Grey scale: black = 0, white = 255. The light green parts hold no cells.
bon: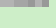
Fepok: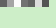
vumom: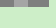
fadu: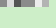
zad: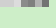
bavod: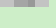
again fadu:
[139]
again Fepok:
[98]
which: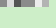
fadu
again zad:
[208]
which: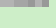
bon

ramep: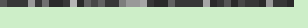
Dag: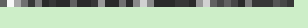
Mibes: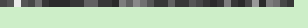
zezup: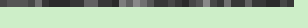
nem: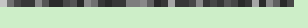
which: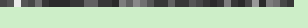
Mibes
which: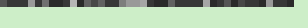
ramep

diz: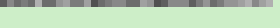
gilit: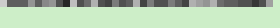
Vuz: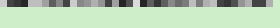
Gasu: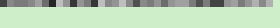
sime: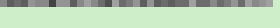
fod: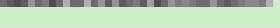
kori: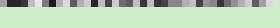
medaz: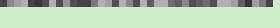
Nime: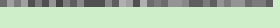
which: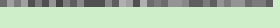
Nime
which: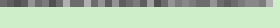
fod
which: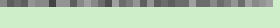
sime
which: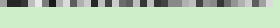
kori
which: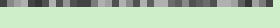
medaz

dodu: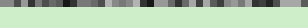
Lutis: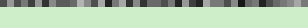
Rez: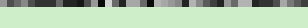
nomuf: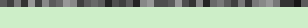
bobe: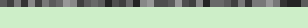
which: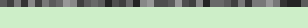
bobe
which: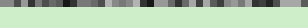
dodu
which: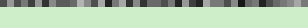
Lutis
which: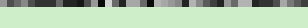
Rez

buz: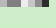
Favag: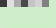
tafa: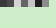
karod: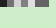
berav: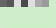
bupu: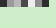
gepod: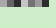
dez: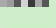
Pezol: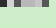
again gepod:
[45]
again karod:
[100]

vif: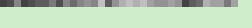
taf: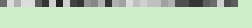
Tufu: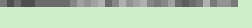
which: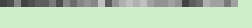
vif
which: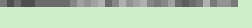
Tufu
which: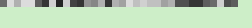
taf

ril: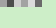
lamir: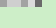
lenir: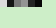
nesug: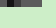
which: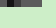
nesug
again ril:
[162]
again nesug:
[92]
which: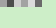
ril

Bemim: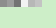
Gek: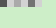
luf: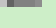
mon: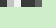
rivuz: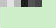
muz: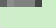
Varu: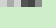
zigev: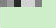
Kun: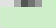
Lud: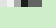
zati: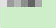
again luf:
[129]
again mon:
[58]
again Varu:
[210]
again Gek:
[210]
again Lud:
[99]
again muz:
[129]
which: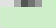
Kun

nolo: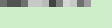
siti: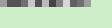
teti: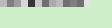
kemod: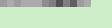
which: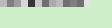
teti
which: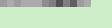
kemod

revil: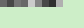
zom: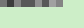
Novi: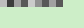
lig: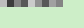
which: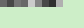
revil
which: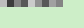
lig
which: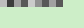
Novi
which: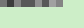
zom

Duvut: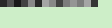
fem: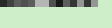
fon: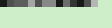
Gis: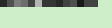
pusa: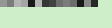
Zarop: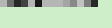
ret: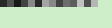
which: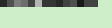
Gis
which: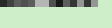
fem
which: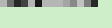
Zarop

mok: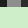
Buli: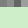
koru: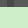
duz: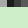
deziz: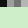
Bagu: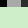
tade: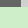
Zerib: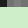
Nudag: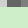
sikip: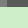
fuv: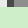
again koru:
[89]
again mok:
[142]
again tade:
[101]
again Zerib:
[114]
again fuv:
[142]
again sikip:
[89]
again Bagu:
[169]

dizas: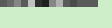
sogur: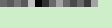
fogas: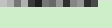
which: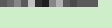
dizas
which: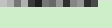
fogas

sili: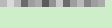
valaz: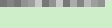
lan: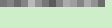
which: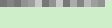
valaz
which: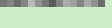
lan
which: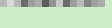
sili

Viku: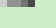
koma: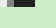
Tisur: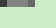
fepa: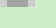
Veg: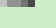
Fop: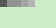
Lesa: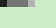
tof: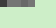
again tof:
[117]
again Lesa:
[117]
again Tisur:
[131]
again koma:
[32]
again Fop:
[147]
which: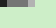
Lesa

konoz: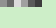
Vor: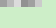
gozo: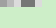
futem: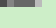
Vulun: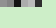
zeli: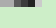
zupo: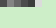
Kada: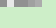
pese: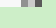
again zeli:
[172]
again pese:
[248]
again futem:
[103]
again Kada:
[145]

